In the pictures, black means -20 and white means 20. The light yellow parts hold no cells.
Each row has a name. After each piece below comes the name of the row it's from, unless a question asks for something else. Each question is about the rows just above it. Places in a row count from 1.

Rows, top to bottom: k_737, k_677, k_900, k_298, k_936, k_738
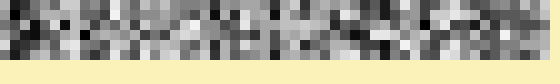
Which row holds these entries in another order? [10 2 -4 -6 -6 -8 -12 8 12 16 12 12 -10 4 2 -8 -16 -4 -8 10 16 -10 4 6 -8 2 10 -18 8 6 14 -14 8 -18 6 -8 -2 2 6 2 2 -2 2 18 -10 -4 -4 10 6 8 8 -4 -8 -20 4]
k_677
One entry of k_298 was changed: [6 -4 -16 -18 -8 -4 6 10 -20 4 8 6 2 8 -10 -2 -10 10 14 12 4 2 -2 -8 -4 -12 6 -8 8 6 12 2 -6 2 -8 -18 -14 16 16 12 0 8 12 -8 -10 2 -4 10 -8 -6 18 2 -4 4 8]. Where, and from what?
31, [10]
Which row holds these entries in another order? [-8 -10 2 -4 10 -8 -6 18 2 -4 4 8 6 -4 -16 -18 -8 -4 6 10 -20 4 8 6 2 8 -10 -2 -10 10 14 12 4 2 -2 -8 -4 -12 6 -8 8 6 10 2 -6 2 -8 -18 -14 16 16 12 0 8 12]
k_298
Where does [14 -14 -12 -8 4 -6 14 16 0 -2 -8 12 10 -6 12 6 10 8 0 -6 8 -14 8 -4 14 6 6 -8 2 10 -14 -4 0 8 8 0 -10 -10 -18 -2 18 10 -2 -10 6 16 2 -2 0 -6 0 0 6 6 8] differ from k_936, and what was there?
30, [12]
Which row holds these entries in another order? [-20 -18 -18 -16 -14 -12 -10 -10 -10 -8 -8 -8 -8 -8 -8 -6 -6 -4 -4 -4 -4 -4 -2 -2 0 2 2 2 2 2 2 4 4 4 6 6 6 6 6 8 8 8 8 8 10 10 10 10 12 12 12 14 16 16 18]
k_298
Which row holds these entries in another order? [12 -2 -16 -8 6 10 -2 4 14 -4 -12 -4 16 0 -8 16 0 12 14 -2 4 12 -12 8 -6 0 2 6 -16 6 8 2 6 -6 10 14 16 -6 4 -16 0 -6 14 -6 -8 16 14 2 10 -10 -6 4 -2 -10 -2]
k_738

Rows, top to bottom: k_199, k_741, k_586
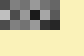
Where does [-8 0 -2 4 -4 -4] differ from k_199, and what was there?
5, [-2]
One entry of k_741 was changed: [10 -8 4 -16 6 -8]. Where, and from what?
6, [-6]
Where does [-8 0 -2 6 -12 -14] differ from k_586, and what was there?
4, [4]

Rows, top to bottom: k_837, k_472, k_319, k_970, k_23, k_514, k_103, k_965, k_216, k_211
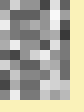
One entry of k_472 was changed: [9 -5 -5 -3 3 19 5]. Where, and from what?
4, [-5]
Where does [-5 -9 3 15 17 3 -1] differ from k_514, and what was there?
4, [13]
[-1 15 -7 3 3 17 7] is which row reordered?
k_23
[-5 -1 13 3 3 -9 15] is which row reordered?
k_837

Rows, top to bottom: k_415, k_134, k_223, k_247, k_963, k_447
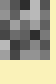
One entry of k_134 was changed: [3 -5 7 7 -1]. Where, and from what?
4, [9]
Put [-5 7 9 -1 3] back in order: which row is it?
k_134
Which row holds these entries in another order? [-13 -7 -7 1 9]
k_415
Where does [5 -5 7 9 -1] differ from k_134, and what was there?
1, [3]

